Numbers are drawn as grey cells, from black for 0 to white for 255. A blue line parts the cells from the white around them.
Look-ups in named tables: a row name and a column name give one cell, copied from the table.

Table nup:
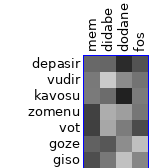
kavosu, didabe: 108
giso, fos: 134
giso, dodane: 193
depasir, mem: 104
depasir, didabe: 102
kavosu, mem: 122
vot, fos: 75
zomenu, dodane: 158
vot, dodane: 124
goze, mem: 97
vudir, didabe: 202
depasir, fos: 83
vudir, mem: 121
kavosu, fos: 123
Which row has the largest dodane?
giso

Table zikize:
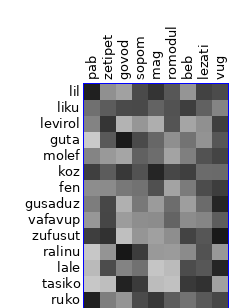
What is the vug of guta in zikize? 86
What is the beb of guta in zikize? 115
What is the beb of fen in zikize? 123
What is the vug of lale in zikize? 37
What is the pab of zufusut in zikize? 62
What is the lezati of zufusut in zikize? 86
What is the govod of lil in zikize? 161
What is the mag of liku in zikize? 99
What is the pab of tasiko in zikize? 199
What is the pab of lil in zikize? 32
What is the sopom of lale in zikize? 113
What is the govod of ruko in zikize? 149
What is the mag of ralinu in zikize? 153
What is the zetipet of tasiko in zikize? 190
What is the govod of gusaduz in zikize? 176
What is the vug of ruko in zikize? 71
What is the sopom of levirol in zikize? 150
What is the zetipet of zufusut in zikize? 49
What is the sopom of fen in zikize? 114
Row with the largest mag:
lale

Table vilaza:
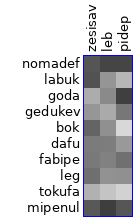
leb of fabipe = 129
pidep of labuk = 182
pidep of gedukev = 119
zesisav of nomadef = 85
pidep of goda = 63
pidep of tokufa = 210
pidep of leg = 144
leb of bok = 144
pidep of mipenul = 86
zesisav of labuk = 82
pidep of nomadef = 69
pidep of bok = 216
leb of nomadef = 69
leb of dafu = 125
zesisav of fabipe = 121
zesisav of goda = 172
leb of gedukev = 170
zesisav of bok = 100
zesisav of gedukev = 150
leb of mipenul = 62

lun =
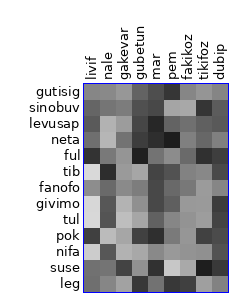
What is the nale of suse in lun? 116
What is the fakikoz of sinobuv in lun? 168
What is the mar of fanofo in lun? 72
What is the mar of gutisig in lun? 78
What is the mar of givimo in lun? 72
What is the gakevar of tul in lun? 190
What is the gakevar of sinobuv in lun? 124
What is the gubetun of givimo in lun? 144
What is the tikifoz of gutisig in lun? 149
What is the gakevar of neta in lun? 115
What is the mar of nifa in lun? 137
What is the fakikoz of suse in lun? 169
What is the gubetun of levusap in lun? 70
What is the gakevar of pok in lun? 166
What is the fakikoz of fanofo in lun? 120
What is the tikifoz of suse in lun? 30
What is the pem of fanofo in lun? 105
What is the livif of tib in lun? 217
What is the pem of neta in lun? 29
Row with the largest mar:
nifa

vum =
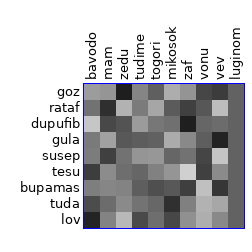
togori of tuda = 103
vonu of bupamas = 192
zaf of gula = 137
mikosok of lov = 71
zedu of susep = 114
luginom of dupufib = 98
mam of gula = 161
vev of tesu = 139
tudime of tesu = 102
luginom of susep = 98
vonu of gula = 94
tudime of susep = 149
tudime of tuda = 115
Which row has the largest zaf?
tesu

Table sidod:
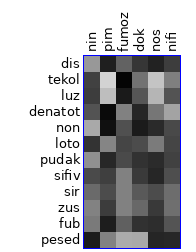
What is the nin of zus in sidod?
130
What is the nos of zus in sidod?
57
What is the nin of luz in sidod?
61
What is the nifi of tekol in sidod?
127
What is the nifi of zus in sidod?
111
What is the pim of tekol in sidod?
211
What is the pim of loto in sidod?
133
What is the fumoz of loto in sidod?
69
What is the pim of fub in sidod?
29
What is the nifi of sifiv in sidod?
78
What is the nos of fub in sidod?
45
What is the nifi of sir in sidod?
109
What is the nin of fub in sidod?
122
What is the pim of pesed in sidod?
130
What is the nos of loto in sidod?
123

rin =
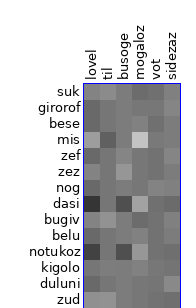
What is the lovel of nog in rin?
105
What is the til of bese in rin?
118
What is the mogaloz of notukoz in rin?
151
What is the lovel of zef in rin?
105
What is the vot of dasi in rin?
112
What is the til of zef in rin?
118
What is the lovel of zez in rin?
131
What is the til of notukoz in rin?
118
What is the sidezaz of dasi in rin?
107
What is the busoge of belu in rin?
124
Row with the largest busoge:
zez

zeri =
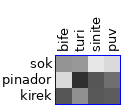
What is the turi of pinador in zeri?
47
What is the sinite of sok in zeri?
231
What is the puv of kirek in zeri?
92
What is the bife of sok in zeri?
148
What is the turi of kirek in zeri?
144
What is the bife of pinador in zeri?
218
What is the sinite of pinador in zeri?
86
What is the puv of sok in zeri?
218
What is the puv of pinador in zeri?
111
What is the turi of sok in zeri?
152
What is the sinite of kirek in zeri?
88
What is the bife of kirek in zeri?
85
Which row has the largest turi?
sok

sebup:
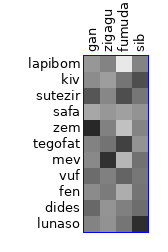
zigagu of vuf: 128
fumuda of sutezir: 78
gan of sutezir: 86
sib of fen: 116
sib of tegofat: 147
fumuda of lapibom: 232
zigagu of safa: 151
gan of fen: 139
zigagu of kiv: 157
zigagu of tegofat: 115
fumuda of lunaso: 117
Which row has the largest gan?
safa

